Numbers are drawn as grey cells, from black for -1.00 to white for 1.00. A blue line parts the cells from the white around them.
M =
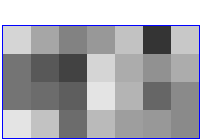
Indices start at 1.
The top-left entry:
0.67
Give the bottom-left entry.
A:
0.79
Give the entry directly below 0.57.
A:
0.35
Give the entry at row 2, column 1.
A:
-0.09
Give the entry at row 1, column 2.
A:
0.30
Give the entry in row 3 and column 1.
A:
-0.09
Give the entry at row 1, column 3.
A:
0.02
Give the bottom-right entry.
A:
0.08

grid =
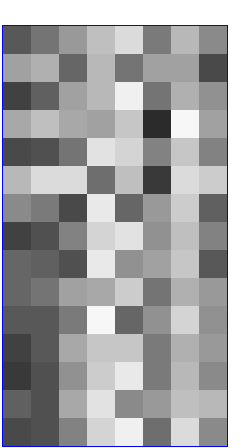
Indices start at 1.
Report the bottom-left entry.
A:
-0.43
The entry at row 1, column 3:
0.20
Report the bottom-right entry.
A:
0.08
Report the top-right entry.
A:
0.08
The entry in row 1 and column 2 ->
-0.09
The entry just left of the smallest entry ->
0.55
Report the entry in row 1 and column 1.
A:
-0.31
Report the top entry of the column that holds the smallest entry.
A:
-0.04
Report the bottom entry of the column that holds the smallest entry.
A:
-0.14
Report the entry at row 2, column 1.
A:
0.26
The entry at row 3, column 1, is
-0.49
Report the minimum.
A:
-0.66

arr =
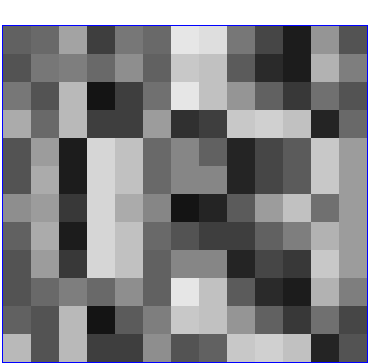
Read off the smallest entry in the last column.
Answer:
-0.45
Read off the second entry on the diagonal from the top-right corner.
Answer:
0.40
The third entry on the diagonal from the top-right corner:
-0.56
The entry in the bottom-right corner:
-0.35
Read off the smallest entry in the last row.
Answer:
-0.72
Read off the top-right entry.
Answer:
-0.35
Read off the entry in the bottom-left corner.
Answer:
0.45
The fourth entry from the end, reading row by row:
0.63
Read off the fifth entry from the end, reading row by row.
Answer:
0.57
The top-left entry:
-0.24
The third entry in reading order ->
0.28
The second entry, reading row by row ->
-0.18
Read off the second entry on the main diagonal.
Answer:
-0.07
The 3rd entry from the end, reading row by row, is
0.51

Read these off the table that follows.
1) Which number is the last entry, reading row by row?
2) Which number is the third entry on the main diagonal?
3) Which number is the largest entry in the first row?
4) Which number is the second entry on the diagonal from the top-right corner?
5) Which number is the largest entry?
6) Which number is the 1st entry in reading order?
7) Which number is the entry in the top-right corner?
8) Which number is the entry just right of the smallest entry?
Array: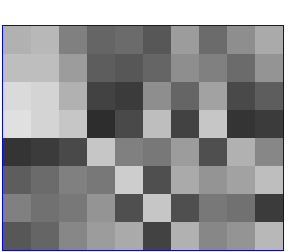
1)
0.44
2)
0.39
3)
0.44
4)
-0.16
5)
0.76
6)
0.39
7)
0.33
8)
-0.43

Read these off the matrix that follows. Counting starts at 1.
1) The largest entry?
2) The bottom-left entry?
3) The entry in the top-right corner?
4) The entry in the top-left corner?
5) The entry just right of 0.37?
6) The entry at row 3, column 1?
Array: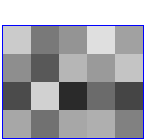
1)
0.75
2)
0.31
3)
0.26
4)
0.59
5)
0.01
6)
-0.41

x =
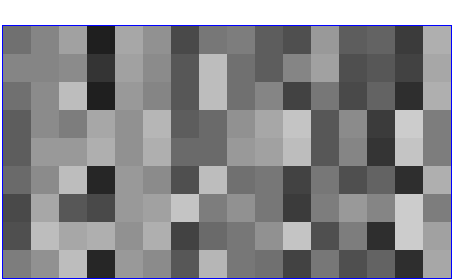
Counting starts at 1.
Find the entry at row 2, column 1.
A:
0.04
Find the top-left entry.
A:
-0.12
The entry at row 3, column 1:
-0.12
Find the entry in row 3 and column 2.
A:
0.09
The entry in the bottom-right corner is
0.31
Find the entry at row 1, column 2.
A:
0.04
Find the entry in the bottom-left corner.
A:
-0.02
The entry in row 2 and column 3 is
0.09
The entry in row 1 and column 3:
0.26
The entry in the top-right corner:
0.37

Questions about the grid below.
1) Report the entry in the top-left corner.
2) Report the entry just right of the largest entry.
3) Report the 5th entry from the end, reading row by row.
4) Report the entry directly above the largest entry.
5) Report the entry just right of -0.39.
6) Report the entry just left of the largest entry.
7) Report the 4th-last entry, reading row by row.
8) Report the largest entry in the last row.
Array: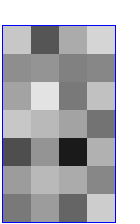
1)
0.56
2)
-0.05
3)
0.06
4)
0.16
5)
0.16
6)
0.28
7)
-0.05
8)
0.61

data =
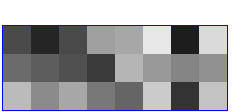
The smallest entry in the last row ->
-0.60
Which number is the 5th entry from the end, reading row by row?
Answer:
-0.06
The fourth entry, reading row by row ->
0.25
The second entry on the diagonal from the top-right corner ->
0.04
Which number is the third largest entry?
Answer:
0.59
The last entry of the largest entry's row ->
0.71
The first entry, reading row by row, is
-0.42

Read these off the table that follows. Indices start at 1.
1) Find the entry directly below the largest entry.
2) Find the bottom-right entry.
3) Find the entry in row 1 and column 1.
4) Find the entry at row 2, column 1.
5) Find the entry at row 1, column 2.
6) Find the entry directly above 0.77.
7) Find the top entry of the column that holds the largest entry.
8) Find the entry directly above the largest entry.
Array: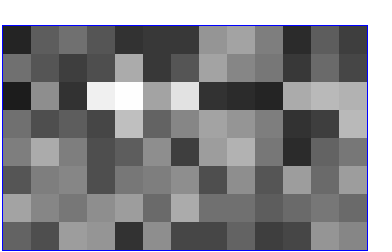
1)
0.50
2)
0.05
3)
-0.72
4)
-0.12
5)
-0.27
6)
-0.33
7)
-0.61
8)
0.34

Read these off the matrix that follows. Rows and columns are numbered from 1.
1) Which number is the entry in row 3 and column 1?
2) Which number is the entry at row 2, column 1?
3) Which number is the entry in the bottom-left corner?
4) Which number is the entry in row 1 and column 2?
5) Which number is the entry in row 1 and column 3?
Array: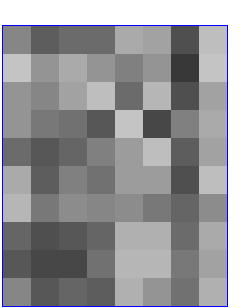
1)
0.16
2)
0.54
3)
0.05
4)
-0.27
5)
-0.16
